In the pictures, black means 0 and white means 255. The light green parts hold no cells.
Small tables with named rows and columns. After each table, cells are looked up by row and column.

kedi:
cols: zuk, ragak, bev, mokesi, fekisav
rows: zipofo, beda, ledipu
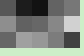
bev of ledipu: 151
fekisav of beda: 209
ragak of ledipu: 160
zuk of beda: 142
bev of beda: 103
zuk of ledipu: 102
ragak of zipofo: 28
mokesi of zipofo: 99
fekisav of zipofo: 119
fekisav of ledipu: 65
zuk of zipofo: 87
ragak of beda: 97
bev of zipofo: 18
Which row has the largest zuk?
beda

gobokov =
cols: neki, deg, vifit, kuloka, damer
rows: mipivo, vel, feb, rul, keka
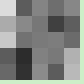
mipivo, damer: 135
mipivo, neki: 220
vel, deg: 137
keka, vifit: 139
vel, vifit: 119
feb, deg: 114
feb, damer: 107
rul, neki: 92
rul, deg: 44
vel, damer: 94
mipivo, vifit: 132
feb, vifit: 122
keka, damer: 185
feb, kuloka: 125
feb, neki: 200

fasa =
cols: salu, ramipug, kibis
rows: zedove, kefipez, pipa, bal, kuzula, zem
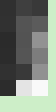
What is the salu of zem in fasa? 44
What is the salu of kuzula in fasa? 49
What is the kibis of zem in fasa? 249
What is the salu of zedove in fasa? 48
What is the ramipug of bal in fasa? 85
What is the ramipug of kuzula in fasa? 57
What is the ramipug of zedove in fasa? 63
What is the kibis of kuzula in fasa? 145
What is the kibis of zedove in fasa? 57
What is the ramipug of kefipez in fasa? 84
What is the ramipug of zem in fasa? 228

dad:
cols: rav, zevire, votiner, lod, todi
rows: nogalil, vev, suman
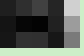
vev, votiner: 3
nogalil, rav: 31
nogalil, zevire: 47
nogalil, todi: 208
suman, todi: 122
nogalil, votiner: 65
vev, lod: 33
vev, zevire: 6
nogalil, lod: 37

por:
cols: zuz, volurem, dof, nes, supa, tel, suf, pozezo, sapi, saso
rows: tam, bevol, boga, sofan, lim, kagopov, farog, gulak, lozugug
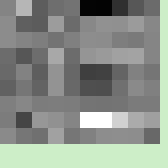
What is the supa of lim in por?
103
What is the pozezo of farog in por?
116
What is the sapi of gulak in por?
171
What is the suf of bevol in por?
145
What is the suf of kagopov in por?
78
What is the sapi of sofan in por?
163
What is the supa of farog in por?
124
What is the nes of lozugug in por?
161
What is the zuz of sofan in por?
108
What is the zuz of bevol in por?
140
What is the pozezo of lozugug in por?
142
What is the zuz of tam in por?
132
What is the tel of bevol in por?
136

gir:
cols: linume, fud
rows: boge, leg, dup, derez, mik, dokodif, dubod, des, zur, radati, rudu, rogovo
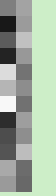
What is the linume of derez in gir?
35
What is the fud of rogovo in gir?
104
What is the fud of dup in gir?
193
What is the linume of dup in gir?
92
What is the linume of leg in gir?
24
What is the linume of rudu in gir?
169
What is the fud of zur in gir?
142
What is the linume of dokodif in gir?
181
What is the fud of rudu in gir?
108
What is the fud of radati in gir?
189
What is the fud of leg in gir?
155
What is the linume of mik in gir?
220
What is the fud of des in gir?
158

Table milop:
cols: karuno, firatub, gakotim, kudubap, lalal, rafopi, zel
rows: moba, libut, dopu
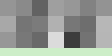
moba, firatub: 138
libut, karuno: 168
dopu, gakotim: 105
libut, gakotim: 123
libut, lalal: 119
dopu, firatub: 120
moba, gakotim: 98
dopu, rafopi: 115
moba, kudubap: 159
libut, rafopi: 110
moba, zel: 147
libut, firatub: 117
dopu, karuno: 151
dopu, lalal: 60
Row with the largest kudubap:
dopu

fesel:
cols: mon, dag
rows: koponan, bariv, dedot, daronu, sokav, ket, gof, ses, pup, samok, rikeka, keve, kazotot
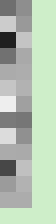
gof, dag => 160
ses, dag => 118
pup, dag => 144
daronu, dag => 169
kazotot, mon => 172
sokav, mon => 171
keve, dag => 178
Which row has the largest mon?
gof

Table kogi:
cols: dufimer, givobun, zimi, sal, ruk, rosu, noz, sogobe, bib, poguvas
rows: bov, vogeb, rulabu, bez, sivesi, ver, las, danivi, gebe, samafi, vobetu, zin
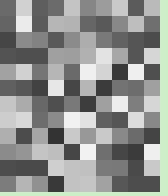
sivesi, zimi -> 116
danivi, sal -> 139
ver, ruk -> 70
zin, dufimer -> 125
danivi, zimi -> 109
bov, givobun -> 208
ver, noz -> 59
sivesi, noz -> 212
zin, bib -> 78
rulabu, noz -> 121
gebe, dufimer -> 174
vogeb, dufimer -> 99
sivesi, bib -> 238
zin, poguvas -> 77
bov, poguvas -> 187
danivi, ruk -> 240

